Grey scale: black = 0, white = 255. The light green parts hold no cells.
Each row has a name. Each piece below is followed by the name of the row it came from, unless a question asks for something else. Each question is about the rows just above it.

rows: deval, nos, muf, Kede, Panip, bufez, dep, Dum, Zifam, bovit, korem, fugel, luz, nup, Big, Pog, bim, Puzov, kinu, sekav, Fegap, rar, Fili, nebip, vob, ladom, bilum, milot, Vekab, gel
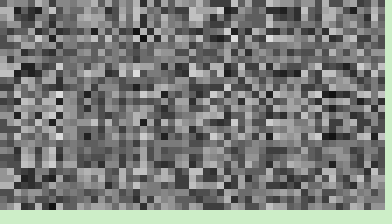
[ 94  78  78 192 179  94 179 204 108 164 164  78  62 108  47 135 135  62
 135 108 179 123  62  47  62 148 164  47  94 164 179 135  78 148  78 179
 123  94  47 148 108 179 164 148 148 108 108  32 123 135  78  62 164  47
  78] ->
nebip
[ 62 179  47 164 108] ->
bovit
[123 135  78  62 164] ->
nebip

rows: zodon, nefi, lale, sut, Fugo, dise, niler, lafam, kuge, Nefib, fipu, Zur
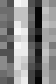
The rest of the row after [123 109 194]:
[194 109   5 180 166]
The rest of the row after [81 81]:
[235 235 109  21 194 152]
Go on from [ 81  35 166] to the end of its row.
[152]
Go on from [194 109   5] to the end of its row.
[180 166]
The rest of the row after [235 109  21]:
[194 152]
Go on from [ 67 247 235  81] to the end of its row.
[ 35 166 152]
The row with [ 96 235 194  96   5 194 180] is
sut

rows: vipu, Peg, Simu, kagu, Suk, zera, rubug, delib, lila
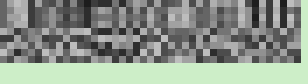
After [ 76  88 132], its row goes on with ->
[101 145  76 189  45  76  76 175 101 145 145 145 116  88 161  76  76]
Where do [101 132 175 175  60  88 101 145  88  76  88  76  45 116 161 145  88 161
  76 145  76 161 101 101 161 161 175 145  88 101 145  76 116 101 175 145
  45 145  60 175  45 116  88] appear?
Peg
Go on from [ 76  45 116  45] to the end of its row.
[161 132 145  45 101 161 189  76 161  88 161  76 161 116 145 145 175 175
 145  76  60 175  60 145  76 161 161]
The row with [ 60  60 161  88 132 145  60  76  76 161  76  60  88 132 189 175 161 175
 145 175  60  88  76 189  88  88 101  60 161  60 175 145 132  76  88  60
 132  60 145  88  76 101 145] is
zera
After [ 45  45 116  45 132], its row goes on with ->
[ 45 175 101 175  76 116 101 101 116 132 161  60 116 116 161 101 116 161
 145 116  88 175  88 132]

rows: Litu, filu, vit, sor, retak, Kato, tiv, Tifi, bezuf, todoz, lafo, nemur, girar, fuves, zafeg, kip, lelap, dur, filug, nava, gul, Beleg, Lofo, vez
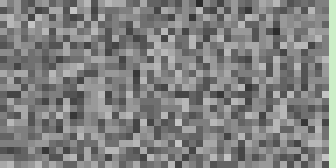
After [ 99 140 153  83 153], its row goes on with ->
[140 153 127 127 140  99]
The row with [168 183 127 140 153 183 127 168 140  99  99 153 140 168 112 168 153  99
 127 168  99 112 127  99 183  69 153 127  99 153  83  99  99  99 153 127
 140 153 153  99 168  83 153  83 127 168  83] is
vez
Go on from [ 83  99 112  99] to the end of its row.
[127 127]
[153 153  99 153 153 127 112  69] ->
filug

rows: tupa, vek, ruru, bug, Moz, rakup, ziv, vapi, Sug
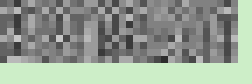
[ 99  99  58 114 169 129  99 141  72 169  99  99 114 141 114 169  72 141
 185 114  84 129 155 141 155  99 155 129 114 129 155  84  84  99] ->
ruru
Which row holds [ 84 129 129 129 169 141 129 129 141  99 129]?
ziv

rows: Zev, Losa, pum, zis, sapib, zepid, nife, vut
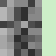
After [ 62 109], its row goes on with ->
[47 93]
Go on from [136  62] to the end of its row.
[151]
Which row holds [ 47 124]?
Losa
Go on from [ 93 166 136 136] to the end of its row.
[ 62 151]
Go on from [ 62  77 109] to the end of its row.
[166  77  62]
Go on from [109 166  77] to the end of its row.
[62]

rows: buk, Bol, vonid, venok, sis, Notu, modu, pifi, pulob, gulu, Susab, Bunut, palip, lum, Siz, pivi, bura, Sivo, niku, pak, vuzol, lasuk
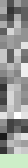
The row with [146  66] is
Sivo
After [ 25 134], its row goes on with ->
[200 227]
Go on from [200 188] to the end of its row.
[134]
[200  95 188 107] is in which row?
pulob

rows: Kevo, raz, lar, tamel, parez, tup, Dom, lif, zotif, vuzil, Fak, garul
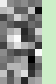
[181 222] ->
Fak
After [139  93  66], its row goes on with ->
[ 81  51 251]
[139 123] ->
Kevo
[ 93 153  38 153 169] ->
garul
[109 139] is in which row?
zotif

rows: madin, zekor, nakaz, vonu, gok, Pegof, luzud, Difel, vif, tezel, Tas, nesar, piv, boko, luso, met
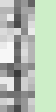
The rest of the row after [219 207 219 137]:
[234]
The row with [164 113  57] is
Tas
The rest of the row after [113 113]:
[137 125]
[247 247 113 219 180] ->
Difel
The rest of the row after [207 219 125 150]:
[207]
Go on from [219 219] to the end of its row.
[125 150  99]
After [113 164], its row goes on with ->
[164]

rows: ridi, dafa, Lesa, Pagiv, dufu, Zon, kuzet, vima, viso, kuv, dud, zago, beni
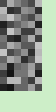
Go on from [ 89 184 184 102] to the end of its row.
[ 61 184]
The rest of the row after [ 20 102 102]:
[158  74]
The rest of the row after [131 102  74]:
[184]
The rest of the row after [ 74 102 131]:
[158  32]
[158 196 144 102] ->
Lesa

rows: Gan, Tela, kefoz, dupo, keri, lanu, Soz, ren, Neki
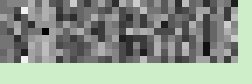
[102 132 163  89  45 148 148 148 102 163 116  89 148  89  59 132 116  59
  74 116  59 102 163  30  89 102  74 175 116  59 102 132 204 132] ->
dupo
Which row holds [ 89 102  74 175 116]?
dupo

